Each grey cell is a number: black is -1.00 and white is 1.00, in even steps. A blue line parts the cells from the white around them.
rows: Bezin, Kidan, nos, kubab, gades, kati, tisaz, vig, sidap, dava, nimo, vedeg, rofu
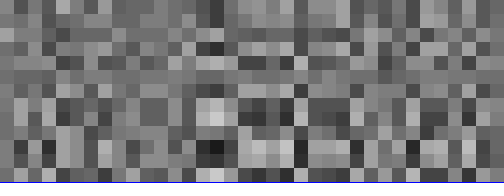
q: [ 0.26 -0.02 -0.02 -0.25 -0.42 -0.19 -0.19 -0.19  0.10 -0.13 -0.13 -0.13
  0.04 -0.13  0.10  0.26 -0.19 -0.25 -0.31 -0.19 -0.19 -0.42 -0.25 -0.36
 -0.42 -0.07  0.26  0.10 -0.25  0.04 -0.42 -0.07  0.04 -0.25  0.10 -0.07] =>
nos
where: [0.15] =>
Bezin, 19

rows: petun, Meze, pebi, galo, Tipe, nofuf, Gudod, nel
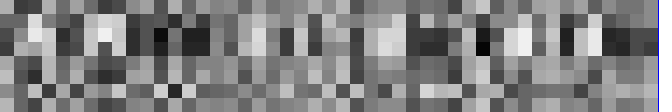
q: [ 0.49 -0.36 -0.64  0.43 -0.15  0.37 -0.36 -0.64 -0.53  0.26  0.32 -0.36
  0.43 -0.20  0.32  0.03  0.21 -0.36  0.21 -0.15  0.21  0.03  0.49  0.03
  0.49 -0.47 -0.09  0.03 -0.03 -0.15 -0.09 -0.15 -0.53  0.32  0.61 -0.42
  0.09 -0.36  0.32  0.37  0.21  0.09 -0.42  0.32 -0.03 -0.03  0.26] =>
nofuf
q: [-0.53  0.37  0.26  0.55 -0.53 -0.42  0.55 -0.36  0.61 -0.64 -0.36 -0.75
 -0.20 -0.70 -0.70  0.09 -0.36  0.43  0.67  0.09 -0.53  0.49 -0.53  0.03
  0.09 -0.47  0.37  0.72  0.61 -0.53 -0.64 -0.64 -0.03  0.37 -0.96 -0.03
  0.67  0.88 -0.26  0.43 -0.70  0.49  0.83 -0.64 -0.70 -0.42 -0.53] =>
galo
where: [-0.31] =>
Meze, 12
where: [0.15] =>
Tipe, 17
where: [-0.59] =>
pebi, 32

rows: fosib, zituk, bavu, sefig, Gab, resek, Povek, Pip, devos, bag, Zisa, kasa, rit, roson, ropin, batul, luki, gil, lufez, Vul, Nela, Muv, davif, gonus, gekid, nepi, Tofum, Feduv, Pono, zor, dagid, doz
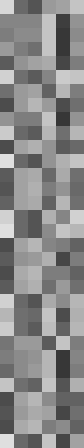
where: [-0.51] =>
zituk, 5
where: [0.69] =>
fosib, 1
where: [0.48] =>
gonus, 4
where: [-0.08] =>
gekid, 1

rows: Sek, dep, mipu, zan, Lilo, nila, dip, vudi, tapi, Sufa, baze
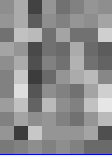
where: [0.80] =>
vudi, 8
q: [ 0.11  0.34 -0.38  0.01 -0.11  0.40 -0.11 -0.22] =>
Lilo
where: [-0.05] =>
baze, 1
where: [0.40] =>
Lilo, 6
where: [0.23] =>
vudi, 1
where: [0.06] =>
nila, 8

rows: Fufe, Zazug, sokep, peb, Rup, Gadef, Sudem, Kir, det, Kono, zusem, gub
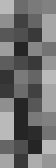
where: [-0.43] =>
Rup, 2
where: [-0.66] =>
Kono, 3
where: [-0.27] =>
Rup, 1
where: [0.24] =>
peb, 1
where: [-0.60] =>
Gadef, 1

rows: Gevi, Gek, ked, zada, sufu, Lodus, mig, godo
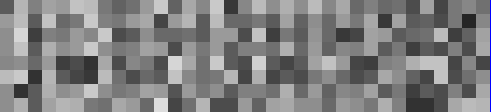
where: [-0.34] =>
mig, 13
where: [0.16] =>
ked, 23

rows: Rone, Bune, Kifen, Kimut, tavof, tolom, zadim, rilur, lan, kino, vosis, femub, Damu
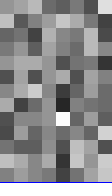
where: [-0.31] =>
Bune, 2
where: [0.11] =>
vosis, 4
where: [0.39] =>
Kifen, 4

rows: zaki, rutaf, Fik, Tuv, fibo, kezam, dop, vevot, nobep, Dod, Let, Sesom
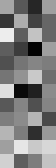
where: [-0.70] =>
zaki, 3
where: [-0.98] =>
Tuv, 3
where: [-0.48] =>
rutaf, 3
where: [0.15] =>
kezam, 2
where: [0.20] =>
Dod, 4
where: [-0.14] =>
kezam, 4

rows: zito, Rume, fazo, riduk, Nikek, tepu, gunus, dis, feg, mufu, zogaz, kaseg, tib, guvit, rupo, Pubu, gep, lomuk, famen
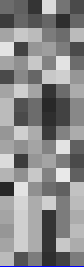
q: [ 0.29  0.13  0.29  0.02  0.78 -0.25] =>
zogaz
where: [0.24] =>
riduk, 4
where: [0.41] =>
tib, 1
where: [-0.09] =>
zito, 5
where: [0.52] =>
guvit, 6
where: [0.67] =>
rupo, 2

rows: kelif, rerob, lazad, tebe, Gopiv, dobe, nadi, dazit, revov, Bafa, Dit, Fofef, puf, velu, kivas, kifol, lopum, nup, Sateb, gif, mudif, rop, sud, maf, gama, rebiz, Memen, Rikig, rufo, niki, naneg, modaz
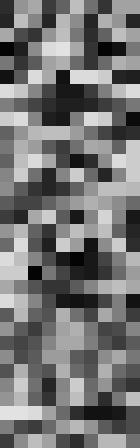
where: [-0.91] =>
revov, 10
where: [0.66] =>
kifol, 8
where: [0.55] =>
nadi, 2

